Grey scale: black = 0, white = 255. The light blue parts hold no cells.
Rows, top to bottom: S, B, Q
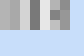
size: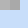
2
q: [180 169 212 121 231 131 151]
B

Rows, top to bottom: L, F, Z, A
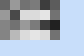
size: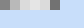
6
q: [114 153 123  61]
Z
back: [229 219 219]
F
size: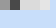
5
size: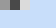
3
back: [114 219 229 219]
A

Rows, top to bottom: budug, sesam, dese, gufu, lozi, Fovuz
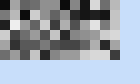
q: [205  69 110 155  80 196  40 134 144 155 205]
gufu
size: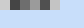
6
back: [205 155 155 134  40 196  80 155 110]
Fovuz
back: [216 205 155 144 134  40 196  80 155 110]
gufu

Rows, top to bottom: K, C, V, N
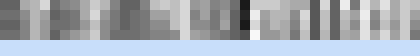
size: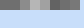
8
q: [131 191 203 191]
K
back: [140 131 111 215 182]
K

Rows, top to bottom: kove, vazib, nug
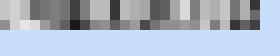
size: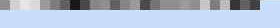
26
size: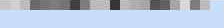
21
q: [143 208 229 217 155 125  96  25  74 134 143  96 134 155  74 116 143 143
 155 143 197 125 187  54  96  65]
nug

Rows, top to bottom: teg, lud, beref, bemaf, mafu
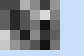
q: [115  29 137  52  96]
bemaf
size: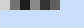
6
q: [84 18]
mafu
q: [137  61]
teg
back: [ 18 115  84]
beref
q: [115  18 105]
beref

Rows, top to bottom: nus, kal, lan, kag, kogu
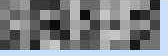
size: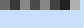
8
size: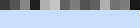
14

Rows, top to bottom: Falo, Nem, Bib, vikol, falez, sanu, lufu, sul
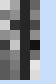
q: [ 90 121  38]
lufu
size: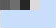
4
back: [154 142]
vikol
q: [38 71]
Bib
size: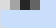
4

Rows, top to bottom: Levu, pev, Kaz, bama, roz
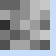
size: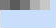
5
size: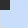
1
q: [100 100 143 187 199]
Levu
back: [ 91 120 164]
roz
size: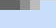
4
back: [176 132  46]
Kaz

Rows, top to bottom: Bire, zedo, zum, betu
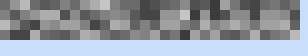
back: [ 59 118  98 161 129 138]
betu
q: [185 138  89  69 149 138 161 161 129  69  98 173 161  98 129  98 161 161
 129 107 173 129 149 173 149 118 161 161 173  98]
zum
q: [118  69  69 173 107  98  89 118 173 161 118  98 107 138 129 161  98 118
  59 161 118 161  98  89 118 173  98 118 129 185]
betu

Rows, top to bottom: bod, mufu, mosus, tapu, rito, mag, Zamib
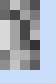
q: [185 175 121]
mag
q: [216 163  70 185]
tapu
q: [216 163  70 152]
mosus

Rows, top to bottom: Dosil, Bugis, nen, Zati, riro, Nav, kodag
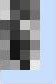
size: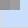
2
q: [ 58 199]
nen
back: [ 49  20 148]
riro
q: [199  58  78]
Dosil
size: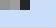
3
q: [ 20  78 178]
Nav
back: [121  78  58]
Dosil

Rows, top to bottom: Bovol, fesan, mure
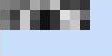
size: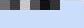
6
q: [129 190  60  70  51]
Bovol
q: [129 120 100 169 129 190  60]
Bovol
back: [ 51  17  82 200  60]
fesan
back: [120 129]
Bovol
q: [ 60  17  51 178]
mure

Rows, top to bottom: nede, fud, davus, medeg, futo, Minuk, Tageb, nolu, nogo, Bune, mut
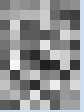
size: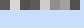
8
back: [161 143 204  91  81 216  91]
davus
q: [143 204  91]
mut

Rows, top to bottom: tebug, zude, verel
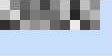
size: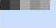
5
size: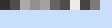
10

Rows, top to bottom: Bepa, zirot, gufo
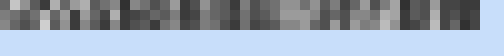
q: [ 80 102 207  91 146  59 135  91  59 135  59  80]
gufo
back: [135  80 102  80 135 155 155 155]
zirot
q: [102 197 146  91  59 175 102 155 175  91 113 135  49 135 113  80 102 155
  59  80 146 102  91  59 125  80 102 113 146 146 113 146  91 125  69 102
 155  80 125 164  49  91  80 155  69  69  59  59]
Bepa
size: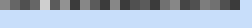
24
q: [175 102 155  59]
zirot
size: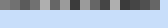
16
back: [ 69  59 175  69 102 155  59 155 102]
zirot

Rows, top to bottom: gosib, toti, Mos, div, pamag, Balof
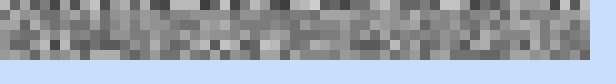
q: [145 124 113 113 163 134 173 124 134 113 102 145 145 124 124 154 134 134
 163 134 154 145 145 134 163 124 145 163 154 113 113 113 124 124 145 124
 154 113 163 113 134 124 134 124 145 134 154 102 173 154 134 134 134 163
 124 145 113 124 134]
div
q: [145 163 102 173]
Balof
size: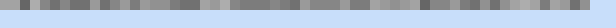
59
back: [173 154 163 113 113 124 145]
Mos

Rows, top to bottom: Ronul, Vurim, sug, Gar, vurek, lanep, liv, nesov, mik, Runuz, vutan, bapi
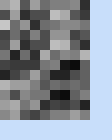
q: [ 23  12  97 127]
Runuz
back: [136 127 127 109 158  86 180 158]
Ronul
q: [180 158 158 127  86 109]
mik
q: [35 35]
nesov
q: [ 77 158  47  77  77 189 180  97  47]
vurek
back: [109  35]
lanep
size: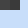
2

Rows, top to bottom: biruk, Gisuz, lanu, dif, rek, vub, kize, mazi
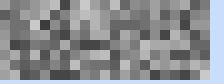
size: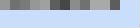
12
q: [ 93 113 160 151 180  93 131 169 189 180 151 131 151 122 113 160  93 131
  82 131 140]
Gisuz
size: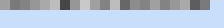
21
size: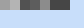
7
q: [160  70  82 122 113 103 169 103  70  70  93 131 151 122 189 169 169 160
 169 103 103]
rek
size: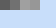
4
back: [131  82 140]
dif

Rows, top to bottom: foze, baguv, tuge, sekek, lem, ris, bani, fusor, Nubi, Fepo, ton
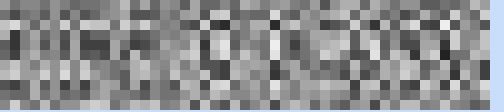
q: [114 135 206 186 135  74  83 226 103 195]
ris
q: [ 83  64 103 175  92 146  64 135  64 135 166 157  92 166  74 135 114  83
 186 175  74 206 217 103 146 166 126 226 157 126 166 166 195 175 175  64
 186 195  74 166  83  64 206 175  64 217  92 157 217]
Nubi
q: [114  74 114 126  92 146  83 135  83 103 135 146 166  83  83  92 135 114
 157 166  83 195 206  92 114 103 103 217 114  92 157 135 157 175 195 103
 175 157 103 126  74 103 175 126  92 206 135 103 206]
baguv

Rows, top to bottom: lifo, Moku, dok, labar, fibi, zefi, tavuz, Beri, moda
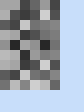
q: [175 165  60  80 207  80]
tavuz
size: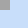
1

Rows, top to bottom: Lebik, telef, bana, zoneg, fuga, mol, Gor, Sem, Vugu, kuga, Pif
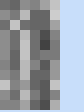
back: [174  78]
Pif
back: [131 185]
Gor
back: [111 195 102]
mol
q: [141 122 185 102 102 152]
Sem

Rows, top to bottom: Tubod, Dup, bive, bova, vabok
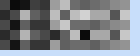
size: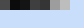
7
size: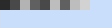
9

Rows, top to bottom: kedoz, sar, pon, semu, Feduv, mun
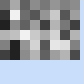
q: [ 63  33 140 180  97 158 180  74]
mun
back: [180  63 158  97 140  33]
pon
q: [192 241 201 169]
semu
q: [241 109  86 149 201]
sar

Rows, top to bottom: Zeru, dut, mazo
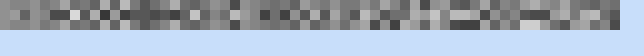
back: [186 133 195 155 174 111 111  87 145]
dut
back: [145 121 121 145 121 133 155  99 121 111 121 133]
Zeru

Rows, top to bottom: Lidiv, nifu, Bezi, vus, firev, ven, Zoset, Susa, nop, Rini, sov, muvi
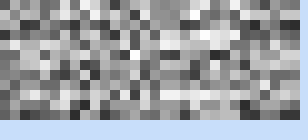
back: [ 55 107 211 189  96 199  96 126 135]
vus
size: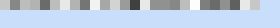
26
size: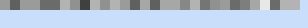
30
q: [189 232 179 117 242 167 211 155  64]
nifu
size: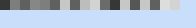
18

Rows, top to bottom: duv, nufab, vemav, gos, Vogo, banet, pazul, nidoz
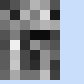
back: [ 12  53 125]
gos
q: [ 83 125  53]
gos

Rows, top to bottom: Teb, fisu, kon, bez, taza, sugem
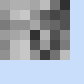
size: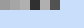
6
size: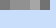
5

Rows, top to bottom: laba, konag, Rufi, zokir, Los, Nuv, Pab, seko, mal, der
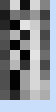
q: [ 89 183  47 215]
Pab
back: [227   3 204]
Nuv

